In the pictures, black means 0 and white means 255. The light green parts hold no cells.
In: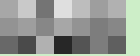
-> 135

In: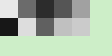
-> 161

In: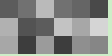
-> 213

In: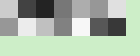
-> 224

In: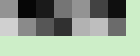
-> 15

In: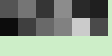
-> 31

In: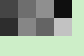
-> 15

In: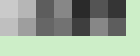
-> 53

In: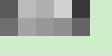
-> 56

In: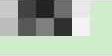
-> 232
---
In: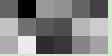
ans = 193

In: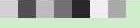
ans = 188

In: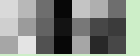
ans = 207

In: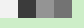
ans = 115

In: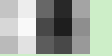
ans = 226

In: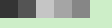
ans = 134

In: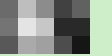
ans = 190
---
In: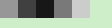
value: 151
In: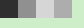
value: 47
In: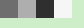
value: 110
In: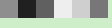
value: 142
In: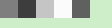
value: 126
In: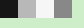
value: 22
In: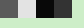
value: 90
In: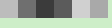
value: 188
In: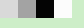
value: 217
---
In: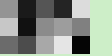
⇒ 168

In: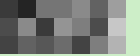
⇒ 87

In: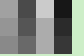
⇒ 172

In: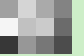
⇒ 119

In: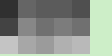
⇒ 155

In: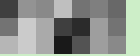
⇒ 170
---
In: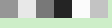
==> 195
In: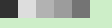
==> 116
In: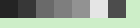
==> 76
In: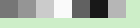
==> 182
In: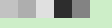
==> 131
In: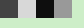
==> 153
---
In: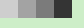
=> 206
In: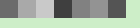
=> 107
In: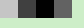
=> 197
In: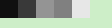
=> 16
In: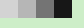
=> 211
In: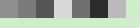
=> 143
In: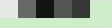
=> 232
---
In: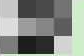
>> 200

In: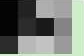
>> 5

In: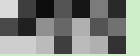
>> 218

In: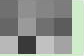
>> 112

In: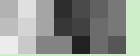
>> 177

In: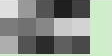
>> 223

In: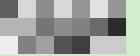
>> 95

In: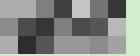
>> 173

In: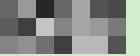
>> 102
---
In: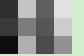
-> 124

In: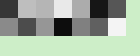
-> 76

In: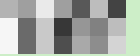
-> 106

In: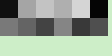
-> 100

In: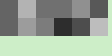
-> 156

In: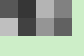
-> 65

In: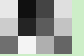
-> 36

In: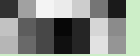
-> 93

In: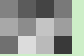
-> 140
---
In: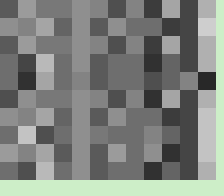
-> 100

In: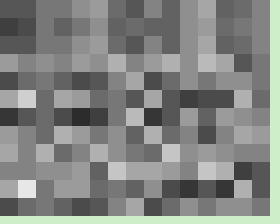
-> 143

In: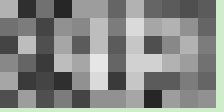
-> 157

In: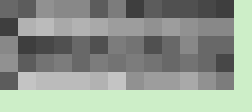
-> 169

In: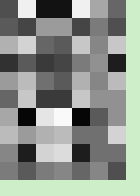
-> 102

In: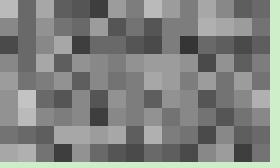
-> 156

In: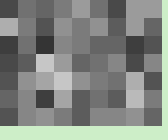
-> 134

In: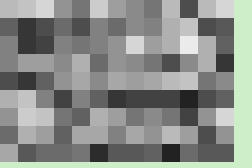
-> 107

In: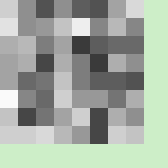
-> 70
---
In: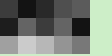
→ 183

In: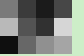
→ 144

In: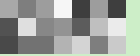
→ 114

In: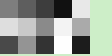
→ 51

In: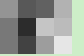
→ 157

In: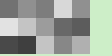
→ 196
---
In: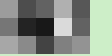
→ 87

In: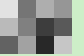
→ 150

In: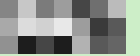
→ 187

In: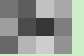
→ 169

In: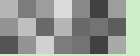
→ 157

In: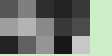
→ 57

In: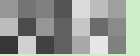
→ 159

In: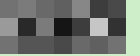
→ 73
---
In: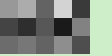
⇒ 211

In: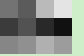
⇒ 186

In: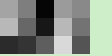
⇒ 155

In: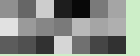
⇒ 122

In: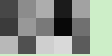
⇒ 27

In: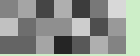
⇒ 120

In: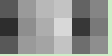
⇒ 99
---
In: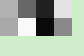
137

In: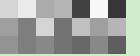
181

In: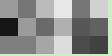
97

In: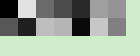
128

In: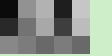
188

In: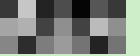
143

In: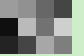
207

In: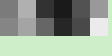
235

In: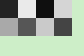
68

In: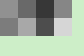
214
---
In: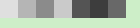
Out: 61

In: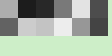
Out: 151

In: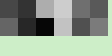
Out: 80

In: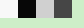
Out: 208

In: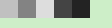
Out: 68

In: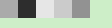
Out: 203

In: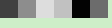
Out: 3
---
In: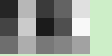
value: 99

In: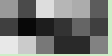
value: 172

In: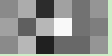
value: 114

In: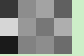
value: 163

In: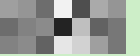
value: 170

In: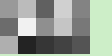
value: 208

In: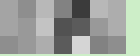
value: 184
